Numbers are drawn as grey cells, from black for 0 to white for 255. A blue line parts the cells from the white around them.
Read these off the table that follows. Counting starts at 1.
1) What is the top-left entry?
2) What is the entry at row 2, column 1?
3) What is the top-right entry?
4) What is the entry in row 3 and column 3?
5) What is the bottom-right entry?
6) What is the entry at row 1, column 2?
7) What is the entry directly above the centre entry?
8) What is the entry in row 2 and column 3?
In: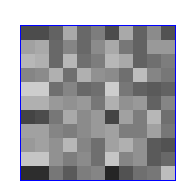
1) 76
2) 161
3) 82
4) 104
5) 189
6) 76
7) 111
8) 104

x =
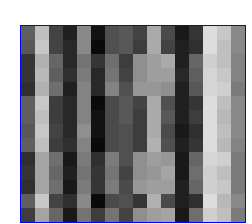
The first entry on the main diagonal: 95
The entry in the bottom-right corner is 123
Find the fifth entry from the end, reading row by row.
25
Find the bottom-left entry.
61
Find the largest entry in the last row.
207
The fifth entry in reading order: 137
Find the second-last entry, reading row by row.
191
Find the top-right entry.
137
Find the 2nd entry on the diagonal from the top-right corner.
191
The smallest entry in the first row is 18

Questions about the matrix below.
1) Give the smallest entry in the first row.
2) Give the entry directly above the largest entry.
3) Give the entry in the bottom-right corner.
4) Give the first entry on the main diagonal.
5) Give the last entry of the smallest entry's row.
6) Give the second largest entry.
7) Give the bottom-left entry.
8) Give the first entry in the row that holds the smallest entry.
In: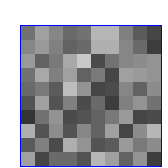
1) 69
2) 106
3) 61
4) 114
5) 75
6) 189
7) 160
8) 53

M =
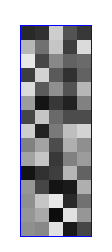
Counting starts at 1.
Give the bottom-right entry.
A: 70
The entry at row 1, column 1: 41
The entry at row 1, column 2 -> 49
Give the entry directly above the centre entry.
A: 106
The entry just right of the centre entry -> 190
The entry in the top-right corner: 56
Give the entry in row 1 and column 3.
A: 205
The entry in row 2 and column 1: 182
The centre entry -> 121
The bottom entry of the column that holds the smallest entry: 225
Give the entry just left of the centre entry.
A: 34
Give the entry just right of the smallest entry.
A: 225
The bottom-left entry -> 143
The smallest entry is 13
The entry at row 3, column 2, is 70

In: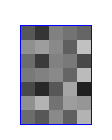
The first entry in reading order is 87
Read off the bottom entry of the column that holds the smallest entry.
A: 179
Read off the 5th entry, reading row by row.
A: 101
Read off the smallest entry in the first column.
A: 73
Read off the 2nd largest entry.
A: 187
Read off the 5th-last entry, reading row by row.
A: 108
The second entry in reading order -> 53
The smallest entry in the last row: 87
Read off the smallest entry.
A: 32

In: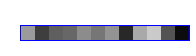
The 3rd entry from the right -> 202
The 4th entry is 103
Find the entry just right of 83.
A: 12
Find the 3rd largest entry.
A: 155

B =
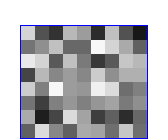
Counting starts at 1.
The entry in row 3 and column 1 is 233
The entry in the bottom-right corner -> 110
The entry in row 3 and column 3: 89
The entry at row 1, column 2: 82
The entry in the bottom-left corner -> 96
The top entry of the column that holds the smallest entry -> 24
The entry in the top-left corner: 212
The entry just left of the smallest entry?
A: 82
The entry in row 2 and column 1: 116
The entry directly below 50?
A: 192
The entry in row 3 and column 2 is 212
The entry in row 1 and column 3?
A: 50

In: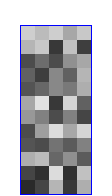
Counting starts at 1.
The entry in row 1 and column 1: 206
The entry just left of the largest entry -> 167
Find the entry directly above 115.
220
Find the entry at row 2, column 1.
181
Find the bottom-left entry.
42
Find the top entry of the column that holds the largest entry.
187
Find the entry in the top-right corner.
200
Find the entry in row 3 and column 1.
76
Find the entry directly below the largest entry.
129
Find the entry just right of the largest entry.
56
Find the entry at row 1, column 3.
206
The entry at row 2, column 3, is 56
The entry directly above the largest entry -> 103
